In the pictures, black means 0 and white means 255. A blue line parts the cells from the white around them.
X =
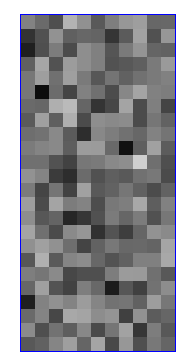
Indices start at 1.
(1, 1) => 130
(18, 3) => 90
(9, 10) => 130
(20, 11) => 141
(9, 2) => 114
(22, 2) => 132
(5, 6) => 87
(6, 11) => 125
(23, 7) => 117
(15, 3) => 100
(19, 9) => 154
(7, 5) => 101
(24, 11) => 101
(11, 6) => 122
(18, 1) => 87
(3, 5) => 142
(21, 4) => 131
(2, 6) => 100
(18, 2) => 176
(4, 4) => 156
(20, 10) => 114
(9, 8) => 113
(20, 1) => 103
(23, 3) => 114
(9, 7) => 125
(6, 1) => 119
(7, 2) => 103
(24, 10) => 120
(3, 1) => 31
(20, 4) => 66
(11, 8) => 142
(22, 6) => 141
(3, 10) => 101
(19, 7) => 125
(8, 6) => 142
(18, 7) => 83

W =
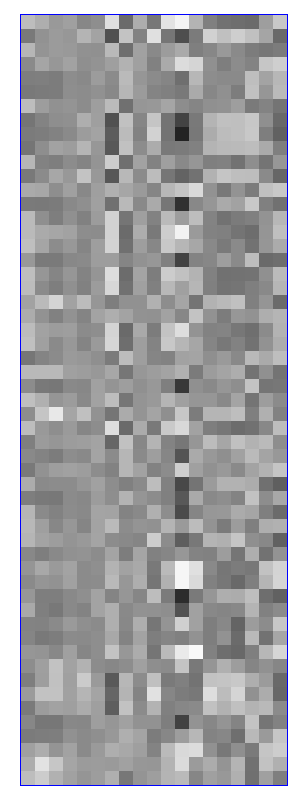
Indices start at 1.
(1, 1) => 189
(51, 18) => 117
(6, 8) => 182
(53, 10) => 131
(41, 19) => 213
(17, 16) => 138
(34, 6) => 161
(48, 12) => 128
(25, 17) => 185
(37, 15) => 123
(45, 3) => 125
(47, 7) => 135
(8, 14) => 180
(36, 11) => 141
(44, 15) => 136
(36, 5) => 137
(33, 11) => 140
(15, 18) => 147
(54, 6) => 156
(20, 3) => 126
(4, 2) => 165
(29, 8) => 171
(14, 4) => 137
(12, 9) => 139
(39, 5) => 147
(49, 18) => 172
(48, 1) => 126
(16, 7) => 210
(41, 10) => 117
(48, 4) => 160
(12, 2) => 139
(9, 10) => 210
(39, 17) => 174
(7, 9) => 150
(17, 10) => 135
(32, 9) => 138
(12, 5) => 195
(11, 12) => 137
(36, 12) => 74
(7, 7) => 187

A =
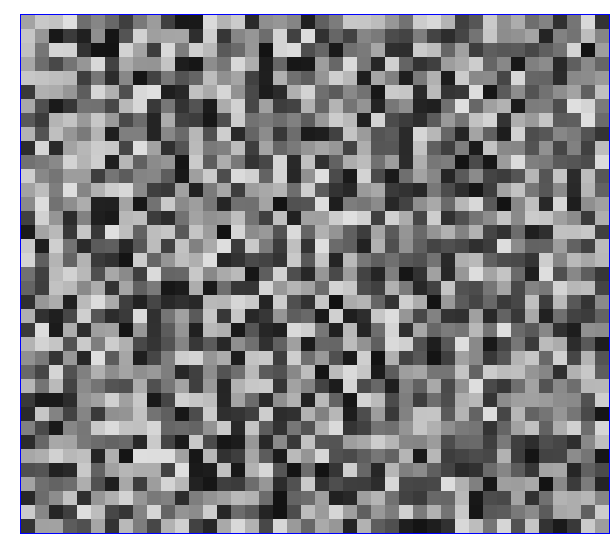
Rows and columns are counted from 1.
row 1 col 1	163
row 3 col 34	94
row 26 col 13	64
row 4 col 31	157
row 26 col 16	111
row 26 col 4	81
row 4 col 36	24
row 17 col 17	201
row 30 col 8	194
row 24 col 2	211
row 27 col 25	75
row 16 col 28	149
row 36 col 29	122
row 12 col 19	212
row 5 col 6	119
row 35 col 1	40
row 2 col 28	68
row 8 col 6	199
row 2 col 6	143
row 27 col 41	183
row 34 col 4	109
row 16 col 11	198
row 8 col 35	51
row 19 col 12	103
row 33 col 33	49
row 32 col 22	215
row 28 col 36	159
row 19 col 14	136
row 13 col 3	126
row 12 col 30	135
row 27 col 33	222
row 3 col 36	90
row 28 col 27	75
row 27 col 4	67
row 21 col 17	201
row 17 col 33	47
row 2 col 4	59
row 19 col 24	157
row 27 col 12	163

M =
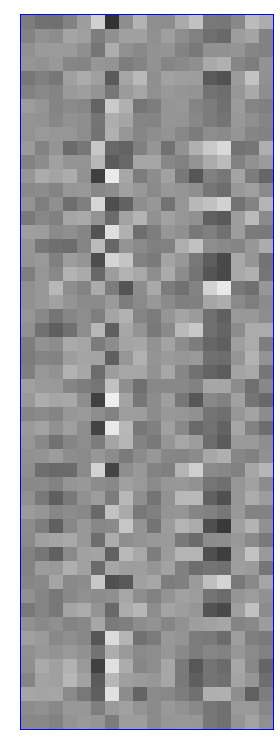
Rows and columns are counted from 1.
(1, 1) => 125
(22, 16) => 153
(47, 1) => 143
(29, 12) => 150
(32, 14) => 167
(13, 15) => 109
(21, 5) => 139
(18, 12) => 151
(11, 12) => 129
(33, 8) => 142
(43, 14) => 83
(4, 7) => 147
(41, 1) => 134
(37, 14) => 79
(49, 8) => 140
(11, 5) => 148
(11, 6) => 184
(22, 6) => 126
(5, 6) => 160
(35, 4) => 121
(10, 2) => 131
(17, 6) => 186
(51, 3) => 130
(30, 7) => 233
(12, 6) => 63
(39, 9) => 168
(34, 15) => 111
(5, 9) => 185
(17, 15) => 137
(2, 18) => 130
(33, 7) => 68
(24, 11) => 163
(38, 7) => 172
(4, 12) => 137
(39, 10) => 125
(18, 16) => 169
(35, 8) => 184
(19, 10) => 142
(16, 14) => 127
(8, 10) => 132
